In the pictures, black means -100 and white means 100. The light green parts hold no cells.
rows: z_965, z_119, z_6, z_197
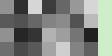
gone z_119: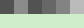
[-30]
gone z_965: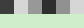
[-19]
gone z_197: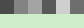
[-25]
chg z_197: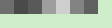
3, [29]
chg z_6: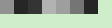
6, [-76]
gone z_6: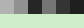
[24]

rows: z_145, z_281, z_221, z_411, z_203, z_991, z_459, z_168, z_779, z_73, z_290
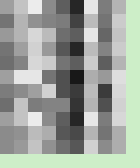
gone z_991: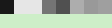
[74]
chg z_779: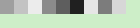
5, [-70]

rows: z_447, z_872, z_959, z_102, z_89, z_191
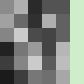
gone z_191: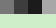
[-13]
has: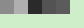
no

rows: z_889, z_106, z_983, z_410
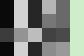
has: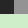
no
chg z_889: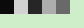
3, [42]
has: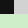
no
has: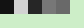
no
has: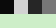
yes
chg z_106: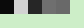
3, [-7]

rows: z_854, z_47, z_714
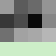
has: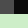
yes
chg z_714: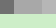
1, [27]
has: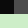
no
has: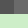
no
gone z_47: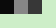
[-40]
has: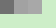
yes
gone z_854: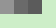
[22]

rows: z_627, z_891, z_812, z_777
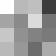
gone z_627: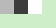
[50]
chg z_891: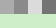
0, [29]

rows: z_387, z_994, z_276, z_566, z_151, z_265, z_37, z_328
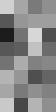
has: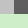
no
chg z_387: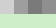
1, [30]

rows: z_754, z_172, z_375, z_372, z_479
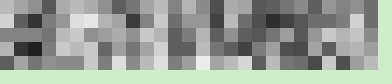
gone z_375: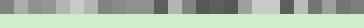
[53]
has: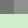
yes
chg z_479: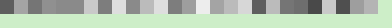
26, [47]
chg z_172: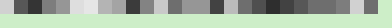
1, [-26]
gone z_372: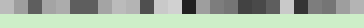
[-20]

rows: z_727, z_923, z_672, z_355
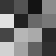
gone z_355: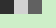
[28]
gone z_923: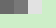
[-74]
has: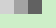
yes
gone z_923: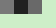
[77]

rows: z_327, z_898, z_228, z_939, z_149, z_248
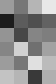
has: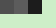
no
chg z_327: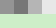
0, [22]
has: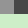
yes

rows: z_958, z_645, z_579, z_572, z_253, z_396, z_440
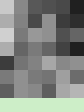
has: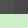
yes
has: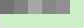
yes
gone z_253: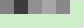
[-9]
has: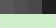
yes
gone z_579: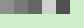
[19]
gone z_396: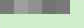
[-15]

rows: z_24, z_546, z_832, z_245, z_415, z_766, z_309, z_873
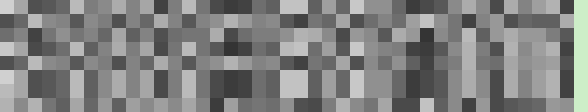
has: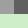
no
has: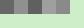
no
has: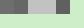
no
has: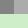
yes

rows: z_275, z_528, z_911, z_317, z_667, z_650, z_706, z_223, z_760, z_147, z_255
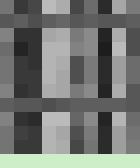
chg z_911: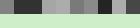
9, [-38]
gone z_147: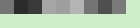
[-50]
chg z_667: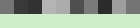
9, [-15]

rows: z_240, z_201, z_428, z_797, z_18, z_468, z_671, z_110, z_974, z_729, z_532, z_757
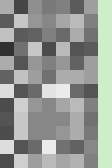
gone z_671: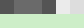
[78]
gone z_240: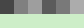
[12]
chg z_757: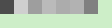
4, [30]
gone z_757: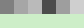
[40]
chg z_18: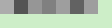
4, [18]

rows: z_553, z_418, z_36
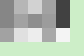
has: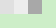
yes
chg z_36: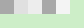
0, [27]
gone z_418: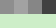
[22]

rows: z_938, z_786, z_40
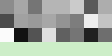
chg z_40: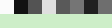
4, [-25]
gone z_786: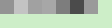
[86]
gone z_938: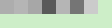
[10]
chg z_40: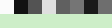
6, [-75]
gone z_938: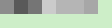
[36]
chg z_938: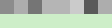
1, [31]

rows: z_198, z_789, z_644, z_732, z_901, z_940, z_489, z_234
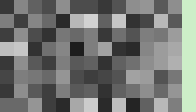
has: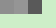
yes
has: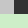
yes
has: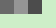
yes

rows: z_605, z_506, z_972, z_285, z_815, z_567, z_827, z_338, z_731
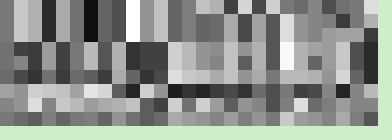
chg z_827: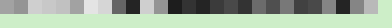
8, [-27]
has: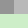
no
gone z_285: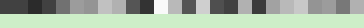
[10]
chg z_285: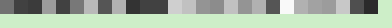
13, [45]
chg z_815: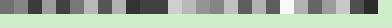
19, [-33]

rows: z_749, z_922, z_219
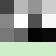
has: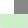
no
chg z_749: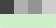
1, [44]
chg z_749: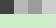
2, [16]
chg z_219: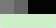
3, [-93]
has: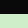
no
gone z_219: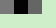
[-93]
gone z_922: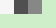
[99]

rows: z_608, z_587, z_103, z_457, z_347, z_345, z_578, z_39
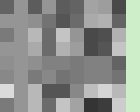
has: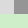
yes
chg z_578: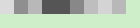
1, [17]
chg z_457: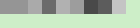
7, [-33]
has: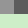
yes
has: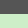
yes

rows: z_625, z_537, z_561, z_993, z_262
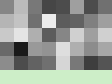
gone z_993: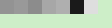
[-18]
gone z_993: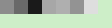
[20]
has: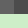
no

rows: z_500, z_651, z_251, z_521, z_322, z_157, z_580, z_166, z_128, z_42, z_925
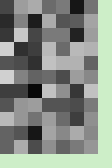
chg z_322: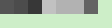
2, [-62]
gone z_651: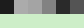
[-28]
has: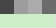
yes
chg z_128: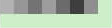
0, [45]

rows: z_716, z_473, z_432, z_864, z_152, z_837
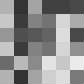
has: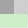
yes
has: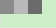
no
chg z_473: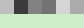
0, [56]

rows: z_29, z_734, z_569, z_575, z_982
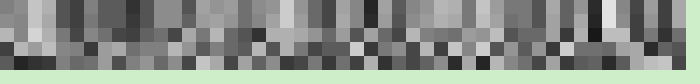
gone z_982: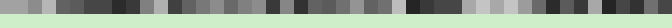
[-39]
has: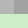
no

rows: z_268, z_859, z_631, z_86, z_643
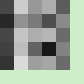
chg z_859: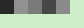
3, [-39]
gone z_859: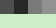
[8]
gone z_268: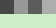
[60]

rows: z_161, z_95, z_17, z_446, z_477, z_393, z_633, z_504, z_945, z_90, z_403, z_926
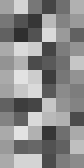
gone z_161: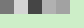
[-13]
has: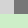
yes
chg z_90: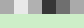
1, [77]
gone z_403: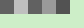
[-19]
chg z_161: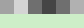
2, [-7]
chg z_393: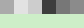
5, [15]

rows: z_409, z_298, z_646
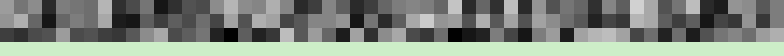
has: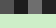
no
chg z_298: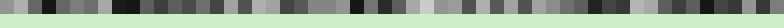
41, [-31]
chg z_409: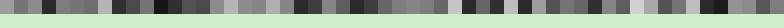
38, [16]
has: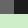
yes
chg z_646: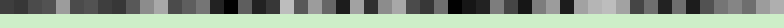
1, [-62]

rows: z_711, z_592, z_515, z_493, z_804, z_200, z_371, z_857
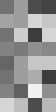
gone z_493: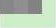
[-4]
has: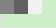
yes
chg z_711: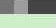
2, [-41]
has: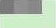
yes
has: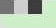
yes
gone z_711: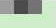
[-47]
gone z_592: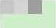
[28]

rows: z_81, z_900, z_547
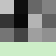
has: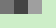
yes
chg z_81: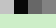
1, [-88]
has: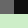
no

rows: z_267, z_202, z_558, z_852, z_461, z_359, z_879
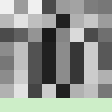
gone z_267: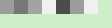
[-2]
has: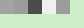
no
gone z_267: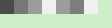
[28]
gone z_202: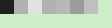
[55]
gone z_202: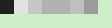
[44]

